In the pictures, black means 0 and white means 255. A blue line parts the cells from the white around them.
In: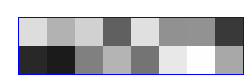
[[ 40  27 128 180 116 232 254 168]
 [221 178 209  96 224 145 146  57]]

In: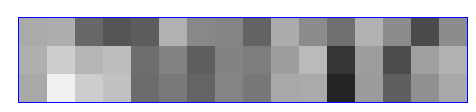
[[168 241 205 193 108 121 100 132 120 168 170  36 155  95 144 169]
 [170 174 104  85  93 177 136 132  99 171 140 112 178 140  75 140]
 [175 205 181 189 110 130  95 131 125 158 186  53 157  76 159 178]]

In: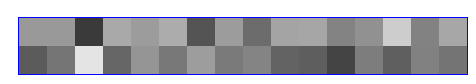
[[ 91 117 228 102 149 120 157 122 132  99  94  68 125  95 129 116]
 [153 153  58 169 156 172  84 156 108 164 166 131 145 205 130 167]]

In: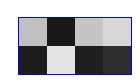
[[ 29 228  31  45]
 [192  24 197 215]]

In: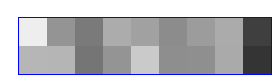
[[182 181 117 148 202 142 143 170  52]
 [238 148 122 172 161 140 156 171  63]]

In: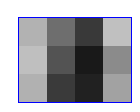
[[177  58  33 162]
 [178 110  57 192]
 [191  83  25 139]]

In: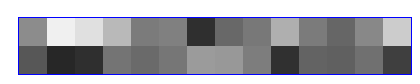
[[ 87  39  47 116 106 118 155 152 125  48  99  96 112  63]
 [140 240 224 185 123 128  47 104 120 175 123 102 136 204]]
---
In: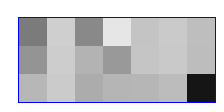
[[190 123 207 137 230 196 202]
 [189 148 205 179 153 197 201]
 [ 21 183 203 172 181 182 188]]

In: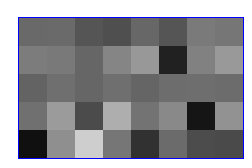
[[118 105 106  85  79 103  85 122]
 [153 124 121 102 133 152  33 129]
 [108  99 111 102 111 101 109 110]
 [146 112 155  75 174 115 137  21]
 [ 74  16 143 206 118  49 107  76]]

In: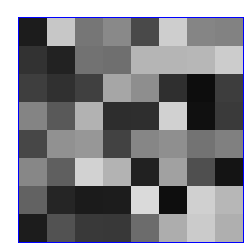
[[130  28 199 118 137  73 206 133]
 [204  50  34 114 111 181 181 183]
 [ 61  62  48  64 166 142  47  13]
 [ 58 132  89 178  45  46 209  16]
 [128  71 145 151  66 134 143 115]
 [ 20 135  95 210 179  33 161  79]
 [183  98  37  27  28 218  14 208]
 [175  28  82  57  56 108 173 203]]

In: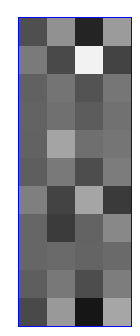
[[155  79 145  36]
 [ 67 122  73 242]
 [118  97 116  83]
 [113  99 112  92]
 [117  98 164 111]
 [124  94 121  77]
 [ 58 127  67 165]
 [136 102  59  99]
 [106 102 106 100]
 [125  94 120  77]
 [166  73 153  22]]

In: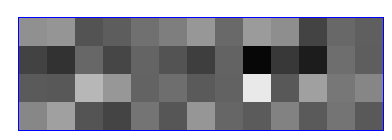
[[ 95 144 149  83  93 112 126 151 105 155 142  67 104]
 [ 94  66  50 103  70 100  83  62  99   7  56  28 110]
 [134  90  88 183 151  99 110  90  98 233  88 160 119]
 [ 89 135 160  84  68 116  86 150 102  91 130  90 116]]

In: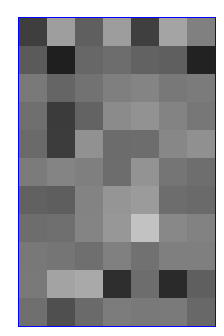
[[128  62 158  95 157  63 164]
 [ 34  90  31 103 109  98  95]
 [123 121 101 114 127 132 120]
 [119 111  59  99 139 146 131]
 [144 106  60 145 108 109 135]
 [110 123 132 127 109 147 117]
 [106  97  94 131 149 155 109]
 [130 109 111 132 151 194 136]
 [127 120 117 111 128 113 127]
 [ 95 121 163 169  46 109  42]
 [104 111  79 106 124 121 122]]
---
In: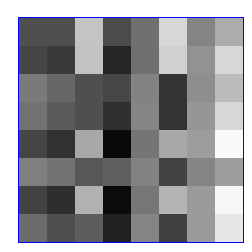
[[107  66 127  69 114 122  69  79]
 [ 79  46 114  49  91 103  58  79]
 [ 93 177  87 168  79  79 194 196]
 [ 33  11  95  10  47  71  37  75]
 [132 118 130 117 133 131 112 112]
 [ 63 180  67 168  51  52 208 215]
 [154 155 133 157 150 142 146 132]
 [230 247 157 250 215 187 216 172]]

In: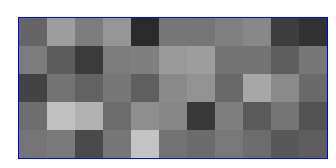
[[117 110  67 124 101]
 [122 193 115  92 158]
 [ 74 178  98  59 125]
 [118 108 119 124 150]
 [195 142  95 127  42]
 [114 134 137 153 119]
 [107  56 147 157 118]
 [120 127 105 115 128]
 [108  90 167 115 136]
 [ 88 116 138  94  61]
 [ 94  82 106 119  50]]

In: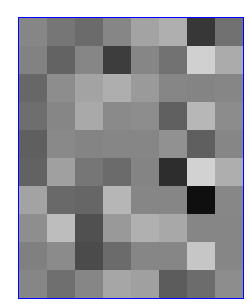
[[134 128 142 163  98  95 110 103 130 134]
 [111 139 189 105 160 137 134 141  99 118]
 [134  75  80 102 118 132 169 163 134 107]
 [166 107 153 182 107 134 138 174  61 134]
 [160 134 176 134 132 134 141 154 134 163]
 [ 92 134 168 134  45 145  96 134 114 175]
 [108 198 134  15 210  95 183 132 208  55]
 [141 134 134 135 174 134 140 134 171 113]]

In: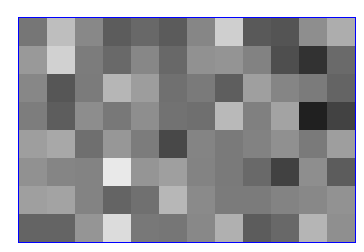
[[100 159 145 158 125 135 153 118]
 [100 163 133 168  93  86 209 190]
 [149 131 131 111 141 123 124 136]
 [220 100 233 151 120 182 105  92]
 [120 112 149 124 142 157 135 104]
 [118 183 159  72 114 112 104  91]
 [136 138 131 132 111 122 145 134]
 [176 123 122 122 185  94 148 207]
 [ 92 123 105 130 128 159 130  89]
 [104 131  65 144 163 133  78  84]
 [181 136 142 122  32 123  50 142]
 [143 146  92 158  66 100 106 173]]

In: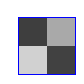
[[209  62]
 [ 65 169]]

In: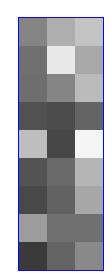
[[ 58 156  72  83 190  81 110 112 132]
 [ 99 112  98 105  71  76 133 232 174]
 [137 112 167 181 245 100 186 168 195]]

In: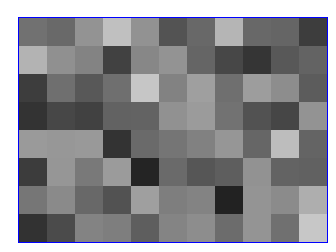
[[ 50 118  60 154  51  61 179 113]
 [ 75 138 150 151  71 111 144 105]
 [131 104 121 153  65  88 131 147]
 [126  82 155  51  98 111  65 192]
 [ 94 159  36 106  99 198 135 146]
 [132 126 106 117 145 130 147  83]
 [141 131  86 129 155 159 101 104]
 [108  34  94 150 114 111  71 181]
 [148 148 146 102  82 157  53 104]
 [112 139  99 189  70 141  88 101]
 [199 174  97 100 147  92  99  61]]

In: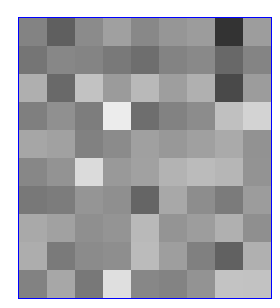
[[130 173 169 120 135 166 127 175 117 131]
 [167 122 161 124 147 161 144 105 135  95]
 [120 139 143 149 219 129 125 194 132 139]
 [223 142 148 143 153 139 236 155 121 160]
 [135 187 185 101 161 160 110 185 110 136]
 [131 158 148 168 179 152 130 158 131 150]
 [147 128 157 141 187 160 140 176 137 156]
 [195  97 176 123 182 170 192  73 104  51]
 [194 176 143 156 147 146 211 156 132 157]]

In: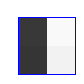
[[ 53  56]
 [242 249]]
